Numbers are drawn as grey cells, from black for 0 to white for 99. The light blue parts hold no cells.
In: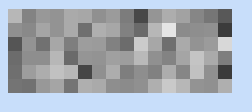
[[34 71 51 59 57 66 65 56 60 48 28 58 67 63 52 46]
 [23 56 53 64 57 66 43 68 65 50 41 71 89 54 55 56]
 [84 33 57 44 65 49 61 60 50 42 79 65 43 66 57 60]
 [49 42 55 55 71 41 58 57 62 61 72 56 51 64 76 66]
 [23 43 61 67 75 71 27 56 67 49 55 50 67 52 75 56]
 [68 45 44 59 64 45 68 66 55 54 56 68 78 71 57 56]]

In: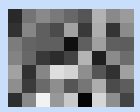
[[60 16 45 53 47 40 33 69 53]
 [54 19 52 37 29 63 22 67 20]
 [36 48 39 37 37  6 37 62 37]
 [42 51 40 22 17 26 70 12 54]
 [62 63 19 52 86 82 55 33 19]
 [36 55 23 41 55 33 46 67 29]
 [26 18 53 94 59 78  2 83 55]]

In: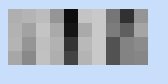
[[58 68 70 73 58  5 76 78 46 19]
 [64 69 63 76 66  8 66 78 48 37]
 [54 70 58 74 69 20 72 78 32 51]
 [52 65 53 75 68 26 70 78 32 51]]

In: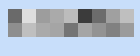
[[74 41 86 61 66 73 23 42 62]
 [60 55 74 66 64 45 64 57 50]]

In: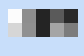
[[16 98 55 14 35]
 [48 83 56 14 64]]

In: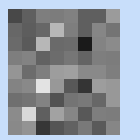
[[60 28 37 49 48 50 37 37]
 [45 40 36 40 71 49 37 52]
 [54 41 35 71 41 42 10 51]
 [48 49 51 38 42 46 39 49]
 [49 58 42 49 61 62 53 53]
 [59 51 53 88 59 34 20 61]
 [59 43 45 51 32 45 47 40]
 [48 54 84 37 63 52 34 49]
 [52 53 57 21 33 38 47 35]]

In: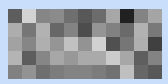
[[64 36 82 52 54 43 34 42 65 13 51]
 [47 67 46 69 40 51 30 58 50 41 69]
 [25 63 52 68 58 75 57 81 31 46 68]
 [51 70 36 52 65 59 66 66 79 65 37]
 [34 50 57 43 48 51 51 48 44 74 40]]

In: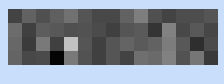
[[33 26 38 31 37 44 33 28 28 38 49 31 26 30 30]
 [27 42 25 36 34 31 32 29 25 33 35 20 50 28 34]
 [29 40 23 47 25 75 33 25 33 39 35 38 48 34 18]
 [22 39 28 29  2 47 32 25 33 26 43 41 50 32 46]]

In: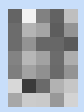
[[74 39 94 50 38]
 [57 42 70 64 36]
 [35 42 57 40 40]
 [67 51 71 63 42]
 [57 49 63 56 41]
 [77 84 23 41 69]
 [82 65 79 78 59]]
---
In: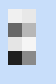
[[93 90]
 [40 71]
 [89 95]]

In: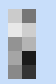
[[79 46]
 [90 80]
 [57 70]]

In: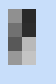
[[56 16]
 [44 17]
 [34 72]]

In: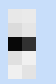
[[90 91]
 [85 89]
 [ 3 19]]

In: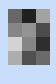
[[40 13]
 [52 57]
 [82 52]]

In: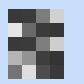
[[22 23]
 [89 41]
 [22 23]]

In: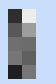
[[18 92]
 [34 61]
 [43 42]]

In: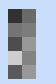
[[19 41]
 [45 48]
 [30 59]]

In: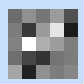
[[42 56]
 [48 22]
 [50 99]]
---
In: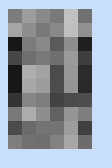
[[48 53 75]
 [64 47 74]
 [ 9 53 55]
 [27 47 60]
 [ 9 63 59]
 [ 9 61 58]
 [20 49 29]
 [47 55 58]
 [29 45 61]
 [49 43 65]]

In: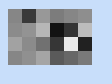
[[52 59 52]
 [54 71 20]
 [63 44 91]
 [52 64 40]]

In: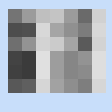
[[45 74 60 81]
 [30 84 56 84]
 [43 82 64 82]
 [26 87 52 86]
 [25 87 52 86]
 [34 83 55 83]]

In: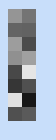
[[58]
 [39]
 [61]
 [56]
 [28]
 [21]
 [87]
 [31]]

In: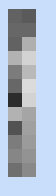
[[38]
 [40]
 [38]
 [69]
 [48]
 [40]
 [17]
 [69]
 [32]
 [48]
 [52]
 [43]]

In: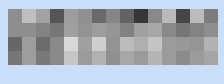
[[55 63 61 41 38 53 27 48]
 [55 51 62 61 50 65 46 55]
 [40 42 84 80 73 76 59 69]
 [46 47 77 69 65 70 54 64]]

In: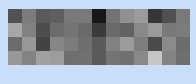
[[32 35 47  9 56 21 47]
 [65 30 45 23 38 60 48]
 [42 26 48 35 60 29 42]
 [59 62 43 35 44 77 43]]

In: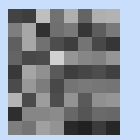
[[26 74 68 68]
 [49 19 47 36]
 [37 44 24 28]
 [39 29 58 50]
 [22 56 24 30]
 [29 48 45 46]
 [70 61 57 56]
 [18 52 40 41]
 [49 62 16 23]]
